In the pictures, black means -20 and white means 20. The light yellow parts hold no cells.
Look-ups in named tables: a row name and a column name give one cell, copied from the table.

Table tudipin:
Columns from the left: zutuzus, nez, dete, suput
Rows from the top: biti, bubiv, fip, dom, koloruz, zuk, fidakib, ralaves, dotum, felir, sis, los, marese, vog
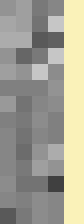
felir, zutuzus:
1
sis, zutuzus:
1
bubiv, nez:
5
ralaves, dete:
2
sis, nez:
-1
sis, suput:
3
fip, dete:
-6
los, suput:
-10

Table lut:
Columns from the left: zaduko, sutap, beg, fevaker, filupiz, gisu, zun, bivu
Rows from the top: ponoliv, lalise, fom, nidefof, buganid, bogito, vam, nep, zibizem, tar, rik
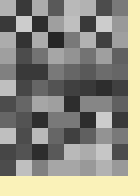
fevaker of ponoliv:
-6
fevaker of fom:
-14
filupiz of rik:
6
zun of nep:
12
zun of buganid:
-3
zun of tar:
11
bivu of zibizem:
-1
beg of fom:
7
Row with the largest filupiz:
lalise

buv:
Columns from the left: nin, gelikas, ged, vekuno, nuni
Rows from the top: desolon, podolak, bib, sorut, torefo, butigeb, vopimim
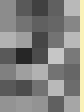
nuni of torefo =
-4
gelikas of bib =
5
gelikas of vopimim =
4
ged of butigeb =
-2
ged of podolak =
-5
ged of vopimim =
3
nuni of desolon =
9
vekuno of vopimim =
-5
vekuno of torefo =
-2
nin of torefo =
0
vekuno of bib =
-2
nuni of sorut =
-1
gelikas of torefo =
5
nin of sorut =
-6
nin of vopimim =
3
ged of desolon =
-10
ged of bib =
-9

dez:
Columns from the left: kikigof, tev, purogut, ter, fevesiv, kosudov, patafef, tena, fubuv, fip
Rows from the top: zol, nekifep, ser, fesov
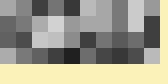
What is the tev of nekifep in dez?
-1
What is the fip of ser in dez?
-10
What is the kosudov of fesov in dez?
-3
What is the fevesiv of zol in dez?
-11
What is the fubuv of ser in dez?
-3
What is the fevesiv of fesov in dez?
-15
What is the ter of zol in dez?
-2
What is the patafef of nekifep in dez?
6

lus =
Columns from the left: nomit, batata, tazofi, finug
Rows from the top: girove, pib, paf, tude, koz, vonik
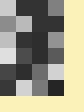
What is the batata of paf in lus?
-12
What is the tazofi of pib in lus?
-12
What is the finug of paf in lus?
3
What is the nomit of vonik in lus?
-11
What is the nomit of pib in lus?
2
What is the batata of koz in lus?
-13
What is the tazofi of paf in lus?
-13
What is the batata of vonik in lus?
13
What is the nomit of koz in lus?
-9
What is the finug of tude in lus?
-6
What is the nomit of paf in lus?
10
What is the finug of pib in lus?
-12
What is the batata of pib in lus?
9
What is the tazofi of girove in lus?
-12

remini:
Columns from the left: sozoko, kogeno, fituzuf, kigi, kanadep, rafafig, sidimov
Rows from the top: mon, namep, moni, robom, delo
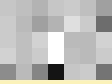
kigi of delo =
-17
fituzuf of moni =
13
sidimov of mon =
5
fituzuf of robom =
12
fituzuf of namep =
5
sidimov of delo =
-2
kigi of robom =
20
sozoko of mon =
11
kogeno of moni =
10
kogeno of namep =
9
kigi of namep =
8
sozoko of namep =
12

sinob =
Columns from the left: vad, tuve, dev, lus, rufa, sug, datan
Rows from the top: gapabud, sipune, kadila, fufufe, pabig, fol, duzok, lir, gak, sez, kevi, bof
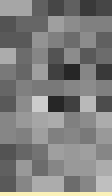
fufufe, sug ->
-6
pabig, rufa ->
-14
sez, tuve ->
-4
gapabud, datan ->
-9
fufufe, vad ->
7
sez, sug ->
5
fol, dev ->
-1
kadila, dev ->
3
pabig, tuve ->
-4
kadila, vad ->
-6
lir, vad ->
1
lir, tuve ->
4
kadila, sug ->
2
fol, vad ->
-4
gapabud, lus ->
-9
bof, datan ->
10
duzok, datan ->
-8
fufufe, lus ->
-7
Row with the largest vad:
fufufe

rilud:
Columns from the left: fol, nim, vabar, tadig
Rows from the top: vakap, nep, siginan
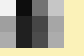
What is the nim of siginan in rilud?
-15
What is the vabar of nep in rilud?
-9
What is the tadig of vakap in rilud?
11
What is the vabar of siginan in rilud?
-8
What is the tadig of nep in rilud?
6
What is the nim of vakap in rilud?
-18
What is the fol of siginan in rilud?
7
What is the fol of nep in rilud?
5
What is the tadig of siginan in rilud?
7
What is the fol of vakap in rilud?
18
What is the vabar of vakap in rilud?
-2
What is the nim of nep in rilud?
-15

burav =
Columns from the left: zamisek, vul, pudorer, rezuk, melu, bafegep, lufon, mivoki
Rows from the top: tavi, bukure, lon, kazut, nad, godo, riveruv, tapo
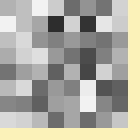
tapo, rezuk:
-3
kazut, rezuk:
4
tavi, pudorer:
18
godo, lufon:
-7
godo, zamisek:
9
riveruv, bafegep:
18

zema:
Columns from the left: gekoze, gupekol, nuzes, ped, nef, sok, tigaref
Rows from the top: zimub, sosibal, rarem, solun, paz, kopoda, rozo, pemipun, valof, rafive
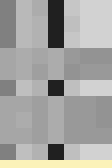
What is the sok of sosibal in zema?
13
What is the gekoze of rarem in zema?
0
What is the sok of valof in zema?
4
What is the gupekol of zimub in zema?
9
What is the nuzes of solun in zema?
6
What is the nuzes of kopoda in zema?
8
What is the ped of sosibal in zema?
-15
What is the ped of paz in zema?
7

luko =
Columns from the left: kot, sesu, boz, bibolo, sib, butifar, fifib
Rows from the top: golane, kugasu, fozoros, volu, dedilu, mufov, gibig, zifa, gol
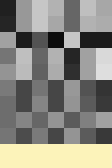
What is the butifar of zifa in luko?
0
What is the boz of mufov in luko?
-2
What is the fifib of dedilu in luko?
15
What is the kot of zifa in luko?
-3
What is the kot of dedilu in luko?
3
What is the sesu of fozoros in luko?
-16
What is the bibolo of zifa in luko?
3
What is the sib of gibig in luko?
3
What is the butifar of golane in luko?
10
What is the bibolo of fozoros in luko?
-18
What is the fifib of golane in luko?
6
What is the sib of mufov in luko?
4
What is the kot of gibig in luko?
-3
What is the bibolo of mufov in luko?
-9
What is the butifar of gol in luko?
-6

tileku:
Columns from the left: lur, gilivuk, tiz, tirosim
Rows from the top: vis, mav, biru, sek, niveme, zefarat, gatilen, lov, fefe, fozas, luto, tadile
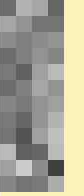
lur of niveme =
-1
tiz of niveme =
5
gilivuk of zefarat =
0
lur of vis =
-3
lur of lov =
-1
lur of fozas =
9
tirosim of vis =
-4
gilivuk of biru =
0
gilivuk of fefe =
-7
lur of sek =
-3
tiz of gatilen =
3
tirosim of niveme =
9
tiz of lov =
3
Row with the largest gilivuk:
luto

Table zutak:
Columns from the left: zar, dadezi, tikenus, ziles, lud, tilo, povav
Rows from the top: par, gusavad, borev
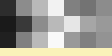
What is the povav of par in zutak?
2
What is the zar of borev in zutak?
-15
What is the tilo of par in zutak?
-2
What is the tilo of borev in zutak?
0
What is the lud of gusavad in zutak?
16
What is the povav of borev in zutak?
3
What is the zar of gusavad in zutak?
-16
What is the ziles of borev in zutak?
19
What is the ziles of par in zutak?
18
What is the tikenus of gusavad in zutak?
2
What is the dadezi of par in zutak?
2
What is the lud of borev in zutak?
4
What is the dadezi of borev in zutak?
0
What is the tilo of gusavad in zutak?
6

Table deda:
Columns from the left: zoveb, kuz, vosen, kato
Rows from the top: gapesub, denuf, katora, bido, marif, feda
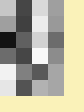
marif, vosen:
-6
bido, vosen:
19
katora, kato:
-3
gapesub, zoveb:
11
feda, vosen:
8
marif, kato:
6
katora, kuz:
-5
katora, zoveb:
-17
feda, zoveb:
16
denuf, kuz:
-10
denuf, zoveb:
5
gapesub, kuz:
-9
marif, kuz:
0
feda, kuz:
-7
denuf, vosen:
17

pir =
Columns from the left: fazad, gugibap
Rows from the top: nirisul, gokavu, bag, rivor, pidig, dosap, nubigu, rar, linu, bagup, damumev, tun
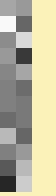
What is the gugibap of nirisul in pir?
4
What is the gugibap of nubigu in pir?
-1
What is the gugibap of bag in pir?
14
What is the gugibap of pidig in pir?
6
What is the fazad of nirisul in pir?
6
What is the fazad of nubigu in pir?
0
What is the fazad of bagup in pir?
0
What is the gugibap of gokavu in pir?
-4
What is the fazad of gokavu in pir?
19
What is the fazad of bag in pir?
2
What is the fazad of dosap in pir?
0
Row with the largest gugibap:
bag

